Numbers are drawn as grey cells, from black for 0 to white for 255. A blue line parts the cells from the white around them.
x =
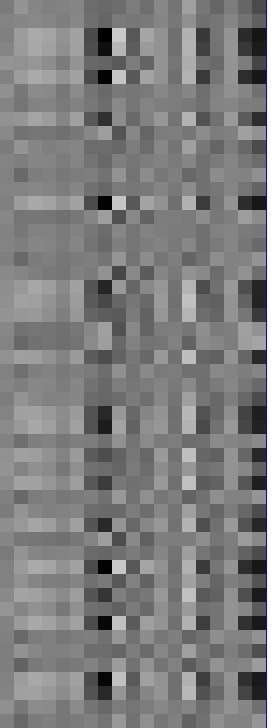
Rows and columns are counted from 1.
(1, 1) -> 123
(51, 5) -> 119
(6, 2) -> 156
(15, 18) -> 44
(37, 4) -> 128
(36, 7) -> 127
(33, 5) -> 131
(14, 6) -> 134
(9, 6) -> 160
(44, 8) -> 107
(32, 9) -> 145
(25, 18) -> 158
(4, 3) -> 168
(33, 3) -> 158
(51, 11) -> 124
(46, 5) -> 119
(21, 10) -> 102
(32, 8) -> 111
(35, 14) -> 192
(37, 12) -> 135
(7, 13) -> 124
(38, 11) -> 135
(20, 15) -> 137
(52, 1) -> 127
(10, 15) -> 140
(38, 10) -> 103
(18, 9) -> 127
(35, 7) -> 87
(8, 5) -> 122
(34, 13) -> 121
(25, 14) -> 99
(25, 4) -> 116
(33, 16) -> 96
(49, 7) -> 76
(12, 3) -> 133
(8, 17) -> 133
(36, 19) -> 148
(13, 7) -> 126

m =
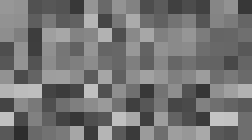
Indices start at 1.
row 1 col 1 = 151
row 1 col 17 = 146
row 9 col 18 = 110
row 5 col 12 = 135
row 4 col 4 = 144
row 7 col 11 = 56
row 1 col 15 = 65
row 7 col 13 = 142
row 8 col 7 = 140
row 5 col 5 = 119
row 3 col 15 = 124
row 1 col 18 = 55
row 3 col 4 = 159
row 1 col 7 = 149
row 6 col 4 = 158
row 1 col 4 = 87
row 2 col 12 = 97
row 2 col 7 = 182
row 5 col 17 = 72
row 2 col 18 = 101
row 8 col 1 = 68
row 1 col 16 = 134
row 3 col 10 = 137
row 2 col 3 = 94
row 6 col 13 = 127
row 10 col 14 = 151
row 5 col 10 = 127
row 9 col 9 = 192
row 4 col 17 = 103
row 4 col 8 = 101
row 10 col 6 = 166
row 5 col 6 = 127
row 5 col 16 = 99
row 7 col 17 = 160
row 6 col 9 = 96
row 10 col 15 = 169
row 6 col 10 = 142
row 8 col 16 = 111
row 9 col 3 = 129

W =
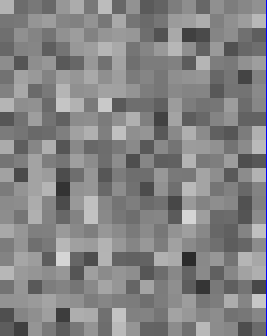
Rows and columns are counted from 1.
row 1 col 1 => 179
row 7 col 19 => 138
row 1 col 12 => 99
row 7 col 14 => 132
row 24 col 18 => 77
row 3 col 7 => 130
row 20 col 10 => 142
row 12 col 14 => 180
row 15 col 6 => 153
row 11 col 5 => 85
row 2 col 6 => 129
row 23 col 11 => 131
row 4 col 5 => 116
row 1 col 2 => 108
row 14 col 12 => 146
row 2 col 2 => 120
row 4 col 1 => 103
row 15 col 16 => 142
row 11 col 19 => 186
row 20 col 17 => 135
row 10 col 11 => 149
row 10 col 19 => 176
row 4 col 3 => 134
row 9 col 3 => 158
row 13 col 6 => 110
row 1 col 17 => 125
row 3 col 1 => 111
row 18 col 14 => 138
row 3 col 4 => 116
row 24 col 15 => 185
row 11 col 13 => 116
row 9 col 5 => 97
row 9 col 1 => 86
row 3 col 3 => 132
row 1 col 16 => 144
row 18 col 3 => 111
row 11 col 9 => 121
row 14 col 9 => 141
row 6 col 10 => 123
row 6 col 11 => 133

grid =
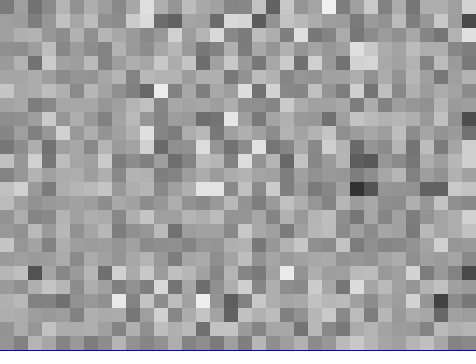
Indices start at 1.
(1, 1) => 123
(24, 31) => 131
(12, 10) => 141
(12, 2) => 151
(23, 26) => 187
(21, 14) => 167
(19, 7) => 171
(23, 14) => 172
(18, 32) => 208
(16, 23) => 180
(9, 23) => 151
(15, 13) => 174
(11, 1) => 119
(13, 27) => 142
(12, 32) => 158
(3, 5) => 141
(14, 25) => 162
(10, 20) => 140
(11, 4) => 114
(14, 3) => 154
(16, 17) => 148
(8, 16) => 158
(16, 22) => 152
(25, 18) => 127
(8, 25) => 169
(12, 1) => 192
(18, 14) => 132
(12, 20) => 180
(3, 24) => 132
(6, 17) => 121
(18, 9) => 149
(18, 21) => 178
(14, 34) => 194
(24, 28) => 163
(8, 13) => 167
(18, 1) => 197
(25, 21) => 158
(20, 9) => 208

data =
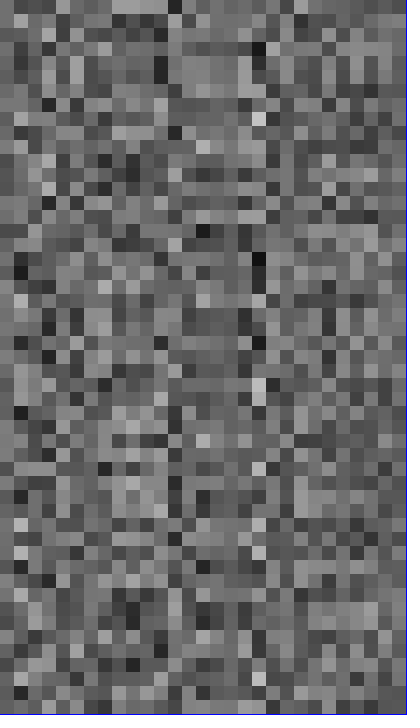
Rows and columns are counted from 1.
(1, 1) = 112
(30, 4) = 99
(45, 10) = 41
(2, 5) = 65
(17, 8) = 73
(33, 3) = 77
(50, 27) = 107
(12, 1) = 76
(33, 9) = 133
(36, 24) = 135
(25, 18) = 142
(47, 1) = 98
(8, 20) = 133
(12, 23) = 94
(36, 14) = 127
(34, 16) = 87
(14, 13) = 104
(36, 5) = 135
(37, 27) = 113
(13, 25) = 129
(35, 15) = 124
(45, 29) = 121
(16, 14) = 122
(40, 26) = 57
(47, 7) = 74
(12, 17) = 114
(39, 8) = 87
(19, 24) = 97
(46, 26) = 105
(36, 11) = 148
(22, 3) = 91
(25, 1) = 105
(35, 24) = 81
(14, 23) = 83
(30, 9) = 156
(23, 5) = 108
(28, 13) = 90
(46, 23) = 73
